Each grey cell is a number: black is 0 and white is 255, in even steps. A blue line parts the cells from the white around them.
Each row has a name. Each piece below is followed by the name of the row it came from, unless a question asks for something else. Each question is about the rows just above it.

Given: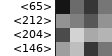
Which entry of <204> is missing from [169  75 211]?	[180]
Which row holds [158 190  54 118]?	<146>
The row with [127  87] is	<212>
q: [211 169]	<204>

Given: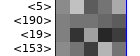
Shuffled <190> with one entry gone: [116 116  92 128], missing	[104]
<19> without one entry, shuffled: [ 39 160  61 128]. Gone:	[51]
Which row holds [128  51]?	<19>
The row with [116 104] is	<190>

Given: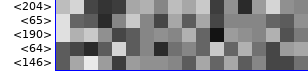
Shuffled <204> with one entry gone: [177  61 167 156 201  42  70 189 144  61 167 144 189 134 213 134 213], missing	[52]
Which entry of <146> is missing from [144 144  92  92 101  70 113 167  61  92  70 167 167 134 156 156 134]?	[234]
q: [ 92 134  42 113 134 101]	<64>
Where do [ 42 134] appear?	<65>
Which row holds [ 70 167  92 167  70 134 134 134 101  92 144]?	<65>
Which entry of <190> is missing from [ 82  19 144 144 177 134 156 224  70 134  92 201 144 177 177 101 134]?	[123]
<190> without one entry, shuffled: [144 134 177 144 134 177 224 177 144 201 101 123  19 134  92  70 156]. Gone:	[82]

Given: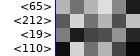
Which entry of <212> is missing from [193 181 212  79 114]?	[90]
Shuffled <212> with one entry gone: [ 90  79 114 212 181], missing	[193]
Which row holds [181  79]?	<212>
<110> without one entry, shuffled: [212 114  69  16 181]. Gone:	[6]
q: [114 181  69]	<110>
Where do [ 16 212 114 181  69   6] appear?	<110>

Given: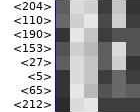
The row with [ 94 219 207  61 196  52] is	<204>
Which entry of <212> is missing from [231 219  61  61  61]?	[43]
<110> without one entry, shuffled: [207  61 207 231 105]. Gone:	[73]

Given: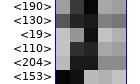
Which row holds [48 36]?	<110>
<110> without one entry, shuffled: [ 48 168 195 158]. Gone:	[36]
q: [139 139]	<204>
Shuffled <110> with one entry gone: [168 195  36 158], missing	[48]
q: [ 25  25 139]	<204>
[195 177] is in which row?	<19>
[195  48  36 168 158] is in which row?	<110>

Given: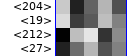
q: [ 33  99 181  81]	<204>
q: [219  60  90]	<19>
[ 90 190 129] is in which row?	<19>

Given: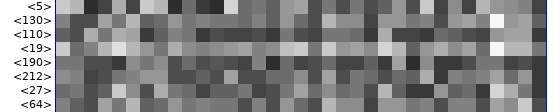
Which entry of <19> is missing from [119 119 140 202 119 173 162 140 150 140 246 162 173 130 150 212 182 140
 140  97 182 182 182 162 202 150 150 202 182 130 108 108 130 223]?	[191]
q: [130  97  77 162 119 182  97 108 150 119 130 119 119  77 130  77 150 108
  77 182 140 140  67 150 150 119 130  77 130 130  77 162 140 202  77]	<64>
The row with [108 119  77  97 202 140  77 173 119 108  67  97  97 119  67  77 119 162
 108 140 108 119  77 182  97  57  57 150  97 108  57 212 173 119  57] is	<27>
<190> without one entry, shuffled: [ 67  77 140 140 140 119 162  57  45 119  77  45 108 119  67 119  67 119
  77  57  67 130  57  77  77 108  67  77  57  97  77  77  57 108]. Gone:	[87]
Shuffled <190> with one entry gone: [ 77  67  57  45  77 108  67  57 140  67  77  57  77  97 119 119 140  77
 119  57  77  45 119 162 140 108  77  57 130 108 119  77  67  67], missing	[87]
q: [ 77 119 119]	<190>
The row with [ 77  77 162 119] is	<130>

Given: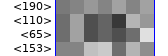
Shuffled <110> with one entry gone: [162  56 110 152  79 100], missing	[180]
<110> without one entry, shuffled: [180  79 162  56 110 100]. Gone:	[152]
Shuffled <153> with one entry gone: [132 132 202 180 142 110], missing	[192]
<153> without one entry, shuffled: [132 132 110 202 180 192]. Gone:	[142]

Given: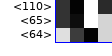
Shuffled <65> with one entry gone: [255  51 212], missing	[13]
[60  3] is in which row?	<64>

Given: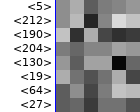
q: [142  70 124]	<64>
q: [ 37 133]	<212>

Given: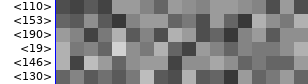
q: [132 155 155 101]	<153>
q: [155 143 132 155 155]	<110>
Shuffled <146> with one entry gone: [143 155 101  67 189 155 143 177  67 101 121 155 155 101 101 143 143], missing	[167]
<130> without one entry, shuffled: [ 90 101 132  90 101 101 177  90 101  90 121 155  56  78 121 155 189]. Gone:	[112]

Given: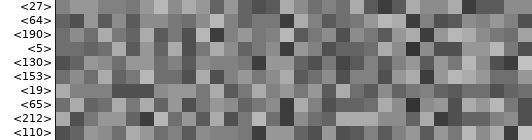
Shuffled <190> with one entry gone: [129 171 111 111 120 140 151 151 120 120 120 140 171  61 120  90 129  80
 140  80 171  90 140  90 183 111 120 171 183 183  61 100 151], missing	[162]
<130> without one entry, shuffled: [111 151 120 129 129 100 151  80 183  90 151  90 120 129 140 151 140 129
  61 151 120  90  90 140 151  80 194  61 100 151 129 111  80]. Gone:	[70]

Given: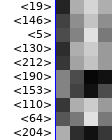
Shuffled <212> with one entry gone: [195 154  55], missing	[163]
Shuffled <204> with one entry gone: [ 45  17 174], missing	[55]
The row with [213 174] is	<19>

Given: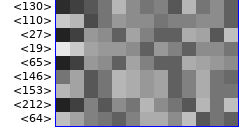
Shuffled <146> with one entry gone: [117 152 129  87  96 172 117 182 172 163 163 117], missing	[105]
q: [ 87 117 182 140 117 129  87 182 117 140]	<130>

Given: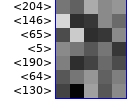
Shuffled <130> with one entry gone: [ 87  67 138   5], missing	[160]
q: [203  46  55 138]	<65>
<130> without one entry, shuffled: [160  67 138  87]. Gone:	[5]

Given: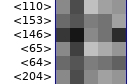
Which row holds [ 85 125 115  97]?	<64>
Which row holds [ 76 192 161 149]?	<110>

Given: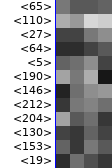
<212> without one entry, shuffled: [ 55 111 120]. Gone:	[131]
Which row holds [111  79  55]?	<19>
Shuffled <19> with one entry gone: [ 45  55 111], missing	[79]
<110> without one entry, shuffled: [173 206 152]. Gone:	[215]

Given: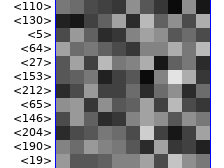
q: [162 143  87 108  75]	<5>
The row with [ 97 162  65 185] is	<65>

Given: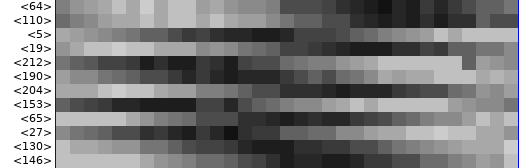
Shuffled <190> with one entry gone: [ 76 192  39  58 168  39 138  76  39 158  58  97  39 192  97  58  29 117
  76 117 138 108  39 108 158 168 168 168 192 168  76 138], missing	[180]
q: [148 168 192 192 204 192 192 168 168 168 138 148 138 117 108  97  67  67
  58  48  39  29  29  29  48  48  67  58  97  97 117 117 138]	<19>
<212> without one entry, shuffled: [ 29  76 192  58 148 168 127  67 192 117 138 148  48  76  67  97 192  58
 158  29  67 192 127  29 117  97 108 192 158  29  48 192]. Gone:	[88]

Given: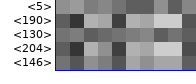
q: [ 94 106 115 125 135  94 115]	<130>
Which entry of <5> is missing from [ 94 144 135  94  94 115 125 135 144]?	[155]
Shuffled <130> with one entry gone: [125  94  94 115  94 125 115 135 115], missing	[106]

